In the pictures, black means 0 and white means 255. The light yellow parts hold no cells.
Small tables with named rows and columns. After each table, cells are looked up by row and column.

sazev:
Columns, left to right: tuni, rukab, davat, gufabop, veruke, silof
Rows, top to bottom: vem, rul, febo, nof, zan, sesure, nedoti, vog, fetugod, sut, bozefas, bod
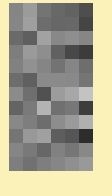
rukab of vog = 122
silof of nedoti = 195
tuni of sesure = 109
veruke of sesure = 137
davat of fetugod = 109
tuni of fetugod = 136
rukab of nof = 154
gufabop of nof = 97
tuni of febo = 106
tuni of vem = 133
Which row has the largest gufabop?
nedoti

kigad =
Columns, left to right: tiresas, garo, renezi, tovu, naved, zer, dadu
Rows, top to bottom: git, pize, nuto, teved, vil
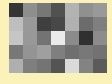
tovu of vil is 84
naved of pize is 177
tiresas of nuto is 197
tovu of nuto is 235
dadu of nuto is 140
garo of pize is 153
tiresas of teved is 120
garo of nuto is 152
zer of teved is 120
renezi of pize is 63
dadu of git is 153
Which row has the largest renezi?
teved

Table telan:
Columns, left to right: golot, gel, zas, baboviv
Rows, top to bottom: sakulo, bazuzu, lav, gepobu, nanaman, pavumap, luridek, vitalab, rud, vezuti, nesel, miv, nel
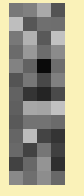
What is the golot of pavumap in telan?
84
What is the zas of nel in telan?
141
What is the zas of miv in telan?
148
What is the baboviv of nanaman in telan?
109
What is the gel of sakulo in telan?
128
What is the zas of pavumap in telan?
72
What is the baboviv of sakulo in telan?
83
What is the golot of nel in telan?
137
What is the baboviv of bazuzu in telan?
110

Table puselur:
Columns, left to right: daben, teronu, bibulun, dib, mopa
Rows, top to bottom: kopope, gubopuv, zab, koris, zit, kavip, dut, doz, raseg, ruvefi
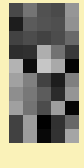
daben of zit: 179
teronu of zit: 13
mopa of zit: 4
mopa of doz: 6
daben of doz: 160
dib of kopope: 74
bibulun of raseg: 0
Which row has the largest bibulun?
zit

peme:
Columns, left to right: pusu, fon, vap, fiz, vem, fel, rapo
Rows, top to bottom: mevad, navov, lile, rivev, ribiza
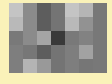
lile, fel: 130
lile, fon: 139
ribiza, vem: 126
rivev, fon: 119
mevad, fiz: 116
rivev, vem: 126
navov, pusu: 185
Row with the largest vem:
mevad

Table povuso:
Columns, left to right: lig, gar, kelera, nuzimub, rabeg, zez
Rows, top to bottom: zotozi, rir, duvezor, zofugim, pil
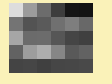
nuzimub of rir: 112
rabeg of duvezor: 69
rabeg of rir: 126
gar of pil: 70
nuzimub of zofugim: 134
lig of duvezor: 166
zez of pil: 73
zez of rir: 104
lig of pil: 68
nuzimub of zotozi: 61
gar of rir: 83
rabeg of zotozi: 21
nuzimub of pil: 70

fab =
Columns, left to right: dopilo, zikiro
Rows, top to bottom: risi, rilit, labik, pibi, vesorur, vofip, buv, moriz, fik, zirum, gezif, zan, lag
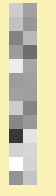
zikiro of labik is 185
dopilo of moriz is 204
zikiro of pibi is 109
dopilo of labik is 130
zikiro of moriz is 132
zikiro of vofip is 160
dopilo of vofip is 156
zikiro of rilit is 151
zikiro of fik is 151
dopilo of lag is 147
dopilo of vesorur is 236
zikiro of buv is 158
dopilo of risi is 204
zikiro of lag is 196
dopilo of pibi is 156
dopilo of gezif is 210
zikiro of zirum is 228
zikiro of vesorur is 165
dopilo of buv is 161
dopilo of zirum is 55

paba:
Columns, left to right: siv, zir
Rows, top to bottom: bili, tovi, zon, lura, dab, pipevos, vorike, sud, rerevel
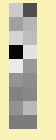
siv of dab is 234
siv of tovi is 161
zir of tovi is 181
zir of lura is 226
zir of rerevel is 124
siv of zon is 212
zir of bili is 79
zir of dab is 152
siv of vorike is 130
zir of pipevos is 141
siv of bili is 202
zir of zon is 189
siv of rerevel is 124
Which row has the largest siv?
dab

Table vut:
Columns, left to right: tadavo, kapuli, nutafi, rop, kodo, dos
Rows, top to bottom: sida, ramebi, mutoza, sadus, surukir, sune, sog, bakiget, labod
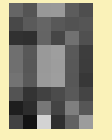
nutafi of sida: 152
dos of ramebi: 85
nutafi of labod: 211
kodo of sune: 87
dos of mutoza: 80
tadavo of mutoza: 49
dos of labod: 156
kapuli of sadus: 88
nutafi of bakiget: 119
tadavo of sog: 83
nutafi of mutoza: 100

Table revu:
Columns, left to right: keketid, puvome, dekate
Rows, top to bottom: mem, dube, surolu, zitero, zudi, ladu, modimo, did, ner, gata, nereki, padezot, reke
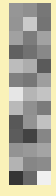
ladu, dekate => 158
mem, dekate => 119
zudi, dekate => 90
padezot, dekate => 139
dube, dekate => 116
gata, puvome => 66
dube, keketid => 148
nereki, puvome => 153
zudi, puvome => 173
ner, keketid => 88
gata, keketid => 92
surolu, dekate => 162
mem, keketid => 150
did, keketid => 185
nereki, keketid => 147
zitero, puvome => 113
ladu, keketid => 128
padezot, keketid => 179
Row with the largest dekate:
reke

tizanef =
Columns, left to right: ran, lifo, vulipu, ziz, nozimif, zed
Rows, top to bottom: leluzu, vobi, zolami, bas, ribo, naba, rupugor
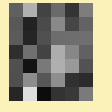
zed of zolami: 111
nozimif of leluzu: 52
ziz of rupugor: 51
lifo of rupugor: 222
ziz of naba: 142
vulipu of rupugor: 12
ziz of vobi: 137
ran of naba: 79
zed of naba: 43
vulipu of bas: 67
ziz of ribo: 175
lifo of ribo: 19
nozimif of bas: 135
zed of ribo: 82
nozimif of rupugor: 57

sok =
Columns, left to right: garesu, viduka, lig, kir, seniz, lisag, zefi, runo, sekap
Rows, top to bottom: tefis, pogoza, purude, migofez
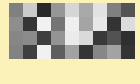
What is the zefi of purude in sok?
57
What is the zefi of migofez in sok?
135
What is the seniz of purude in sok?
235
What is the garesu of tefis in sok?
128
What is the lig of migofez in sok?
241
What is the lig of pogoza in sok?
241
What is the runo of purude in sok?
82
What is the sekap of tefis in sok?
84
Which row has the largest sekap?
pogoza

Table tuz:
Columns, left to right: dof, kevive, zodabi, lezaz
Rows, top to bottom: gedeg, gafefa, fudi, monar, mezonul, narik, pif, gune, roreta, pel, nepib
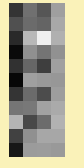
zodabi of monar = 116
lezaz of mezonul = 160
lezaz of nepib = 153
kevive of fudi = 184
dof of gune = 117
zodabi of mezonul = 62
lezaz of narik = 151
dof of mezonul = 49
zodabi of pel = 167
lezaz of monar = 145
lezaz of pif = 157
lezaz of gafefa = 168
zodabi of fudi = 239

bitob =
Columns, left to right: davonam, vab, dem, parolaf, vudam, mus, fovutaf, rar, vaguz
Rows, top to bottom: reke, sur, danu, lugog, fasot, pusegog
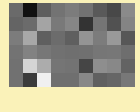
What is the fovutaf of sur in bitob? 117
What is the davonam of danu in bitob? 124
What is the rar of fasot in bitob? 136
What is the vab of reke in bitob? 17
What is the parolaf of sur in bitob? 121
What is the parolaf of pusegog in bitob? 111
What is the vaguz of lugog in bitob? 110
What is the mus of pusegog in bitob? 136
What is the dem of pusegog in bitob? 240
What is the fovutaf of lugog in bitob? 118
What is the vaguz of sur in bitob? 132
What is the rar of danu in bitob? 153
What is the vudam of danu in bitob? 95
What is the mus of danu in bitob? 148
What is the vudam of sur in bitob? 134
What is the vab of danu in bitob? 168
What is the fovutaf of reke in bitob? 89

